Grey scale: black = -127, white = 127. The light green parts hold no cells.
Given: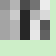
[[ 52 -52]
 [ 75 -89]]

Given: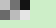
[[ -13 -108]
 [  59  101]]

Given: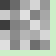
[[-21  42]
 [ 26  96]]

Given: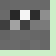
[[-22 -21]
 [-88 117]]

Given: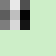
[[ 104  -48]
 [  63 -123]]

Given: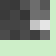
[[-70 -45]
 [-60 -73]]
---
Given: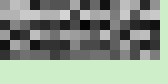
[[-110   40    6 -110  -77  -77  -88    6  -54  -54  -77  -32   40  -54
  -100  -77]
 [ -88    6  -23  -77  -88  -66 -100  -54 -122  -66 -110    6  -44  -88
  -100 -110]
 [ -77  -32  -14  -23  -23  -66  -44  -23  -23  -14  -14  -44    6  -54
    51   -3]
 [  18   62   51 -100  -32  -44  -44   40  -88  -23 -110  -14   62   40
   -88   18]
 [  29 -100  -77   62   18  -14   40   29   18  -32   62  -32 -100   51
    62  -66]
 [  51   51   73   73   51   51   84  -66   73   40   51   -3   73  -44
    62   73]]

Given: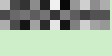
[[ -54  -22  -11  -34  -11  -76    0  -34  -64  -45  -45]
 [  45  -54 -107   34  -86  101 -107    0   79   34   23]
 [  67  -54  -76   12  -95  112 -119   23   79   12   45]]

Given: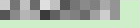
[[-42  10  53  41 -69 -30  10   0 -20  32  77  20]
 [ 77 -10  65 -20  95  65 -42 -10  10   0  41  20]]

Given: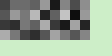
[[ -71  -81   -7  -30   44  -71 -102   35  -91]
 [ -60  -19  -19  -30   25 -102    5  -51   14]
 [ -41   25   -7   56  -91  -30   67 -113   25]
 [  44   -7  -60  -81  -41   35   -7  -41    5]]

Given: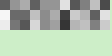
[[-31  21  44 -31  21  21  97 -40   0  64 -52]
 [108  -9 -40  87  12  32 -74  53  64   0  75]
 [118 -21 -21  64  12  44 -63  75  53 -31  97]]

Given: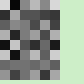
[[-110   69  -44  -81  -22 -101]
 [ -81   39  -44  -44  -62  -72]
 [ -32    8   -3  -53   30  -62]
 [ -22  -13  -13  -22   -3  -32]
 [  20  -62  -13   30  -72   39]
 [  48  -90   -3   30  -53   48]
 [  69 -110   -3   57  -32   78]
 [  88 -120    8   57    8   88]]
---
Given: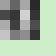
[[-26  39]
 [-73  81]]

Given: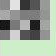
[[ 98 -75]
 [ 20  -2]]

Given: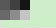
[[ -63 -106]
 [  12   68]]

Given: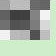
[[ 60  60]
 [-65 -63]]

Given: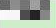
[[ 12 -11]
 [118 -51]]

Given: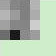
[[ 6  0]
 [27  0]]
